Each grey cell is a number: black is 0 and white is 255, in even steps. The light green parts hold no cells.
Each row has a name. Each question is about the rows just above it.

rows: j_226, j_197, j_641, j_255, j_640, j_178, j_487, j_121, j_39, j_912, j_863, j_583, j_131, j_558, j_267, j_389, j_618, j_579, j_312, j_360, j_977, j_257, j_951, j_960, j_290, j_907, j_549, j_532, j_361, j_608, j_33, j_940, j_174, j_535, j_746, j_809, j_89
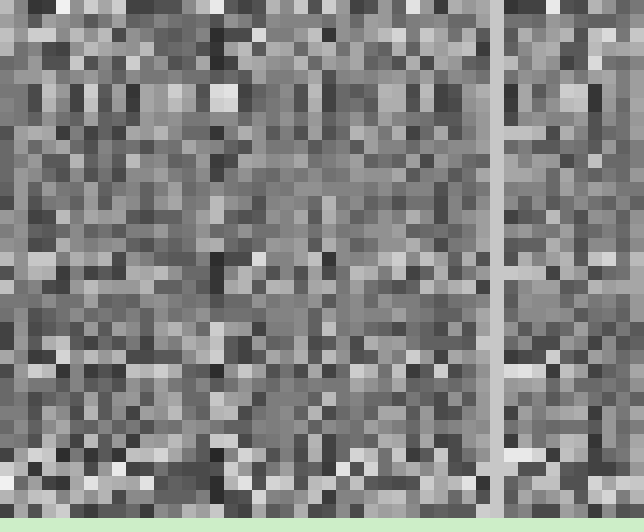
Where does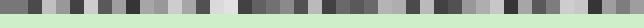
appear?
j_487
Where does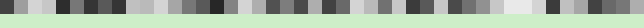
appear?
j_174

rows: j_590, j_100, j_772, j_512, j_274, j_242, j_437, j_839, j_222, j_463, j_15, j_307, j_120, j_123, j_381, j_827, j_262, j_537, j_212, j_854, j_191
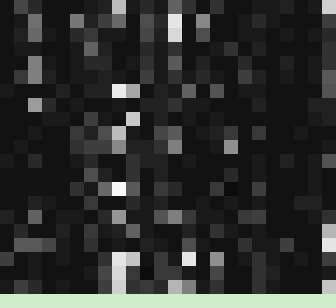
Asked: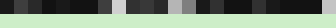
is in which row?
j_191
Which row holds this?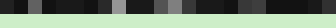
j_827
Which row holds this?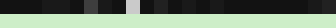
j_222

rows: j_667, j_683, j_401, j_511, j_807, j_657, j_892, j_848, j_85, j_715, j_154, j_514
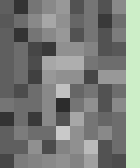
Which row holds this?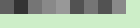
j_667
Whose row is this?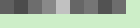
j_892

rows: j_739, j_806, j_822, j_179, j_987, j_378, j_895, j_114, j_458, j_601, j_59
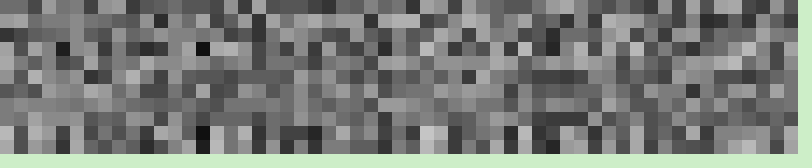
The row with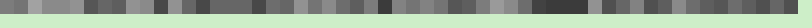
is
j_458
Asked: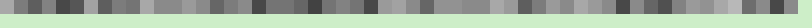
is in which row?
j_987
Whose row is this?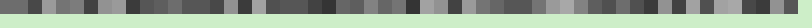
j_739
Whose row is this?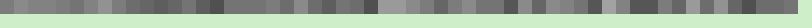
j_114

